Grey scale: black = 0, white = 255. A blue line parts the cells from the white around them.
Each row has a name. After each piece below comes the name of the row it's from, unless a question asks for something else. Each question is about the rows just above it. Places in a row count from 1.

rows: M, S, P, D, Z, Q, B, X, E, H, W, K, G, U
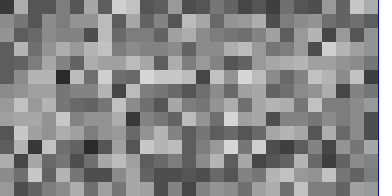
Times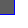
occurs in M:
2
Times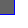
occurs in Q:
0
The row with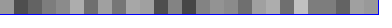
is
U

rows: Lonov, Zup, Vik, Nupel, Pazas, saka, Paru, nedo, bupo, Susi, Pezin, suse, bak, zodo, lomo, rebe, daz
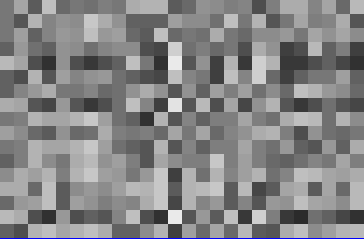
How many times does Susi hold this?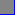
1
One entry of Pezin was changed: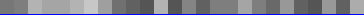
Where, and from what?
20, 112
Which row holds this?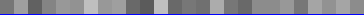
Vik
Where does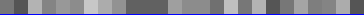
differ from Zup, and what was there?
5, 146
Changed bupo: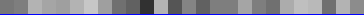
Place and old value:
5, 165
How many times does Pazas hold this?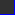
3

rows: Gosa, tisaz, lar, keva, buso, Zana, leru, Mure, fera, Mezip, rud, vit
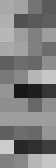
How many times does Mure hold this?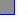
3
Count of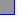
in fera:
0
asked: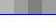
lar
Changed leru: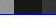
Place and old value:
3, 31
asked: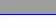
fera
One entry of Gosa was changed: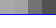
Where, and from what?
4, 89
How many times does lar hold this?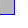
1

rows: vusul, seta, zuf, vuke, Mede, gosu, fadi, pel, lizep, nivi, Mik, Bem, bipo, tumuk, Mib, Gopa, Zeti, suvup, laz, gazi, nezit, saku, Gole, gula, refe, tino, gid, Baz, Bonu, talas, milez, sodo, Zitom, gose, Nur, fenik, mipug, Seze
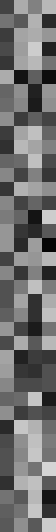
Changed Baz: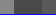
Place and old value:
4, 81
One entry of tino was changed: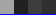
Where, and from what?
4, 54
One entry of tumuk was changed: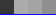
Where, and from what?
2, 178

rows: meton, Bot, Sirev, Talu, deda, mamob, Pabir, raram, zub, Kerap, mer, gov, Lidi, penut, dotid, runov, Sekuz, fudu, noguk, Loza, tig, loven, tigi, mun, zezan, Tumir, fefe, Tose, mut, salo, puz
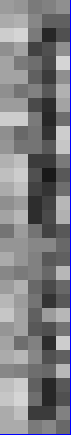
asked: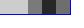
zub
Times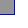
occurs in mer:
1
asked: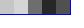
mut
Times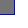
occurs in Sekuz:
2

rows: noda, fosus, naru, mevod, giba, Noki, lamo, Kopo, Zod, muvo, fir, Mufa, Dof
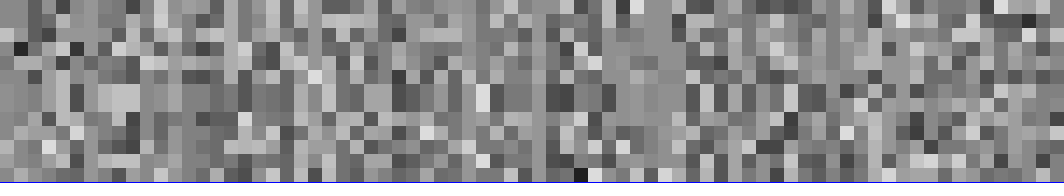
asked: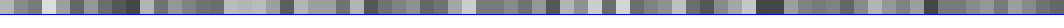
fir
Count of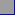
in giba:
5
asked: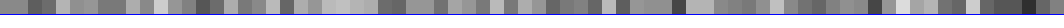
fosus
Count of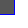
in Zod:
2
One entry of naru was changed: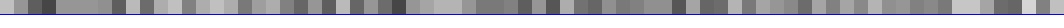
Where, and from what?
31, 173

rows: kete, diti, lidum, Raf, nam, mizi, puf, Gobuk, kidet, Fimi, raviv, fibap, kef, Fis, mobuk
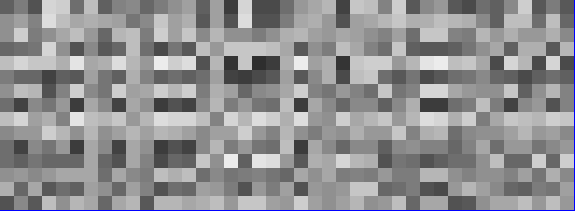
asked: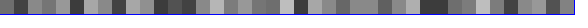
Gobuk
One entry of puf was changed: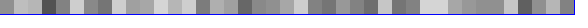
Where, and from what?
12, 206
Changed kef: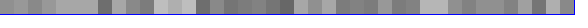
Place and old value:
30, 124
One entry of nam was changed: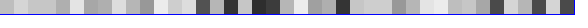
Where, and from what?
21, 175

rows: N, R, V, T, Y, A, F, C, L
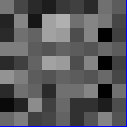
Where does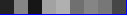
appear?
R
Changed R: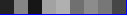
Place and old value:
7, 133
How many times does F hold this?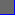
0
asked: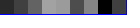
Y
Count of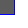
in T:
3

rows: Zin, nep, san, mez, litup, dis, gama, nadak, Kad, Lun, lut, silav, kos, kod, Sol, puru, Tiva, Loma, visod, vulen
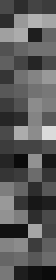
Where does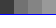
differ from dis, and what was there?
1, 53
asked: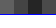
litup

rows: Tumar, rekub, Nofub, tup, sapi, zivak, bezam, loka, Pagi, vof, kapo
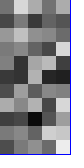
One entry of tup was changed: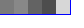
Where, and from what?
4, 71
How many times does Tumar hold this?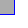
2
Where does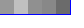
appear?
Nofub
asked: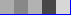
loka
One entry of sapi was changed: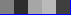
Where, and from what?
2, 51
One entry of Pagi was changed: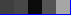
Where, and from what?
5, 158

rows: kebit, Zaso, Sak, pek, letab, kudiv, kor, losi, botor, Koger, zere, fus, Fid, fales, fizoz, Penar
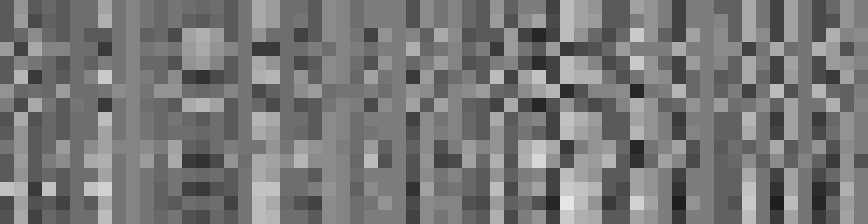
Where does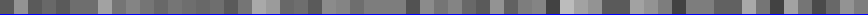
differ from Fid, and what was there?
21, 110
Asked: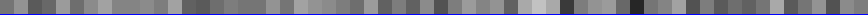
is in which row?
zere
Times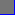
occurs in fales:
7

